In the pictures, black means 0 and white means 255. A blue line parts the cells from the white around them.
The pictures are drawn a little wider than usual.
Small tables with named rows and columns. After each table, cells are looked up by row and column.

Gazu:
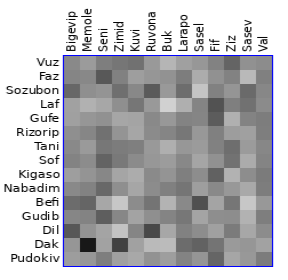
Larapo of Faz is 125
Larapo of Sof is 136
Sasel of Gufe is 133
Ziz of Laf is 127
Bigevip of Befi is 108
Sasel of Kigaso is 141
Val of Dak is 162
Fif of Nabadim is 137
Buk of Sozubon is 153
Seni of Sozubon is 148
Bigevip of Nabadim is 137
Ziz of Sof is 114
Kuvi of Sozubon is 136
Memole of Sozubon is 143
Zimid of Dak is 65
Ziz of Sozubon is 149
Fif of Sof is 145
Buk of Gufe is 152
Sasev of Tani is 155

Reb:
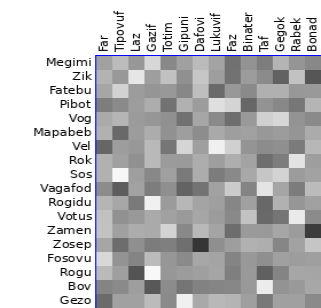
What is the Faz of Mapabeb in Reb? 158
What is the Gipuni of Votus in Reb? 154
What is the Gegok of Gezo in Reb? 160
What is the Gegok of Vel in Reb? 143
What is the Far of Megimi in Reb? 161
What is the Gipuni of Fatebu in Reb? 135
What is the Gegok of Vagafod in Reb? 165
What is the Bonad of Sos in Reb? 162
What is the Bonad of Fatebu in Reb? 153
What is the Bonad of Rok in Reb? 158
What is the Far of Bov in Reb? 132
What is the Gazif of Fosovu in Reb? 187

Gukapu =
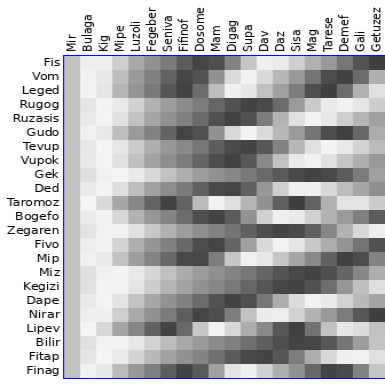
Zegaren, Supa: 96
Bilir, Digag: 128
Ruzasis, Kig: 244
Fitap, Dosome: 131
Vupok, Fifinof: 124
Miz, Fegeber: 214
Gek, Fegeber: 216
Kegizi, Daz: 70
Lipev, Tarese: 193
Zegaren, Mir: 193
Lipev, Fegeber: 97

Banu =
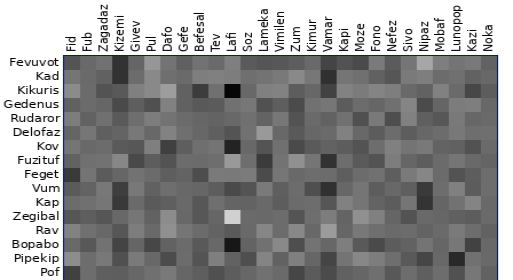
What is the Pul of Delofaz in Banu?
104
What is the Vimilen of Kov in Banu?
112
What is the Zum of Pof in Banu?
70
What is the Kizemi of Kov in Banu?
90
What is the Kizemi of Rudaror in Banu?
90
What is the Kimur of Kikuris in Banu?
103
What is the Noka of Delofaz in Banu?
111
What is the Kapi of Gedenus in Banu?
92
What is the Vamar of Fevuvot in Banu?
68
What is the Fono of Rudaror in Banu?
121
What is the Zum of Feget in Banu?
105
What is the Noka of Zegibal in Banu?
106
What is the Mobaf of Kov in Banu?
99

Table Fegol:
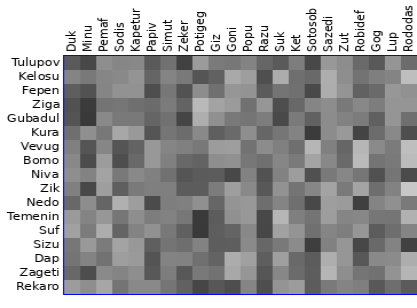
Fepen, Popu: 147
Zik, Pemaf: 158
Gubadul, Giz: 144
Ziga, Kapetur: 111
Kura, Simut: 117
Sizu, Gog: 105
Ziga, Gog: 125
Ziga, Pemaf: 116
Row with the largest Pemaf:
Suf

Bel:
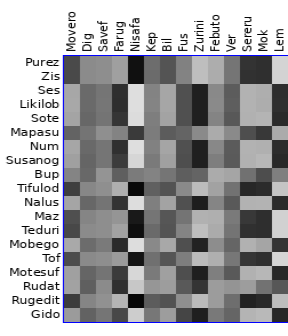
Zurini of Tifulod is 188
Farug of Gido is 72
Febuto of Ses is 137
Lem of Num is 44
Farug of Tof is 155
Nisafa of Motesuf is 215
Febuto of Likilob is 138
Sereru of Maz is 56
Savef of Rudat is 139
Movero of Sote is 164
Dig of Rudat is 95
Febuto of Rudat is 156

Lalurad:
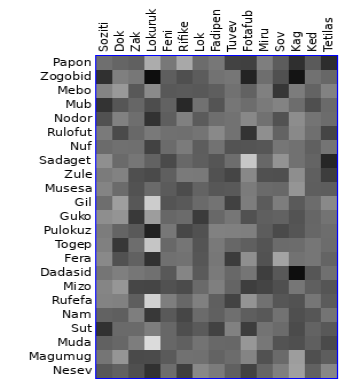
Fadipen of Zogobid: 114
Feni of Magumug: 90
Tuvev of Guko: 118
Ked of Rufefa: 118
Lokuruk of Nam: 56
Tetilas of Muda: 74
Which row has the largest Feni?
Rufefa

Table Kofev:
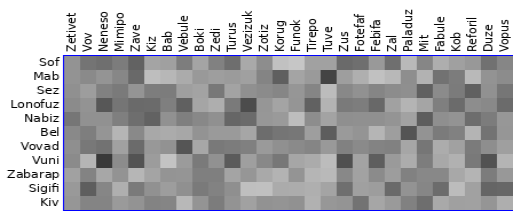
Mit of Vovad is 118
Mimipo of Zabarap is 147
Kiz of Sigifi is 145
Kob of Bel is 129
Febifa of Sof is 153
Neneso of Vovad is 114
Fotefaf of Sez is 145
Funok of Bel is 119
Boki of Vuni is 122
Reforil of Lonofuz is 141
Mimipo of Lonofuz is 117
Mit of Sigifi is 134
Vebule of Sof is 125
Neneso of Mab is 148
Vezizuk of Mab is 160
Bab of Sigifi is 157
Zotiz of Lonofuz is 150
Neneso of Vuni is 57

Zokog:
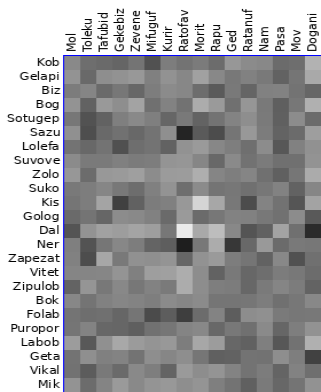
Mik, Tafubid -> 132
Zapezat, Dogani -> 112
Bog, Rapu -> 154
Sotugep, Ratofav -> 121
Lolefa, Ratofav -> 146
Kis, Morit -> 213
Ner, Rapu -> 172
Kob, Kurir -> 125
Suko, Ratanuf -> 112
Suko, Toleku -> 125
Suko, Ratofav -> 110
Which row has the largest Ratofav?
Dal

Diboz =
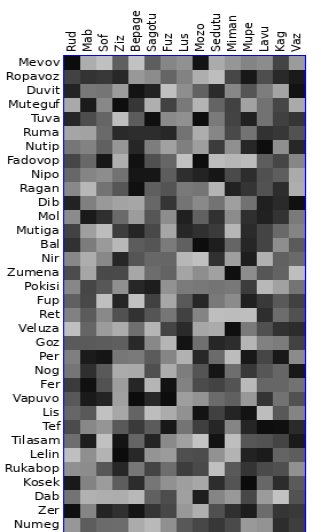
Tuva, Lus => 144
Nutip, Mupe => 39
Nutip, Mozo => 158
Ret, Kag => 109
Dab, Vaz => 82
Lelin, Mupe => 34
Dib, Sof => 153
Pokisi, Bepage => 39
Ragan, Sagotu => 95
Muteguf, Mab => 27
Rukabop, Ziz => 39

